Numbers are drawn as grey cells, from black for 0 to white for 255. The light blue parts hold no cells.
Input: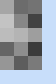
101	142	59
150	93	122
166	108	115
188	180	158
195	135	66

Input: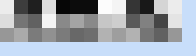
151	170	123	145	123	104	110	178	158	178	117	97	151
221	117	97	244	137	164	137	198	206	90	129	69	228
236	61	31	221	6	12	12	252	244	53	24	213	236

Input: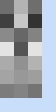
64	199	51
110	179	110
124	131	116
138	103	131
164	152	158
171	145	179
227	84	227

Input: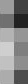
112	34
157	65
172	78
179	149
193	142
207	127

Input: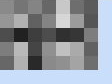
77	33	62	77	48	54	125
103	177	41	138	144	164	110
125	185	69	144	192	170	97
138	117	132	103	200	110	91
150	177	97	132	214	156	85

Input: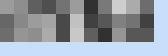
103	136	156	164	73	193	65	87	129	115	65
109	149	142	171	73	200	95	49	149	87	87
156	142	95	79	115	156	49	121	206	171	109

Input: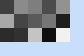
43	49	196	15	241
63	139	126	76	146
168	69	90	118	30

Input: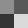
52	218
142	88

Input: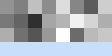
121	100	47	166	180	241	213	174
147	128	192	140	221	134	92	206
174	113	85	153	254	107	186	199
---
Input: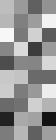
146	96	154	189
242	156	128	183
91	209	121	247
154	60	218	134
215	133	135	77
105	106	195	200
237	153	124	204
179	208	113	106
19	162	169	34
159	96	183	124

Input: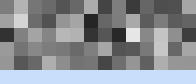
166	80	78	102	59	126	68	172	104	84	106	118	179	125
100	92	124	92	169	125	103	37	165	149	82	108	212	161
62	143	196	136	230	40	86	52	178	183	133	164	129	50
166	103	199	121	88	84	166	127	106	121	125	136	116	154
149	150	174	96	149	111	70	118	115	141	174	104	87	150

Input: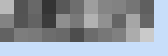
95	117	130	133	158	110	88	52	104	83	186
102	166	101	145	178	121	143	59	99	84	131
202	172	128	119	108	77	105	109	122	125	98

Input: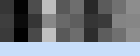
141	113	91	40	110	88	190	77	3	54
134	132	58	53	94	105	136	53	11	62
141	112	93	45	109	89	192	73	1	58

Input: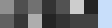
36	205	82	51	113	79	144
66	66	51	36	174	55	97

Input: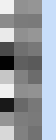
149	145	241
122	123	139
150	144	234
120	112	74
90	95	2
108	129	198
146	143	240
120	105	24
122	125	148
114	129	216

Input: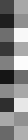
167	70
143	30
248	110
170	54
252	128
108	21
168	139
231	46
145	169
175	105
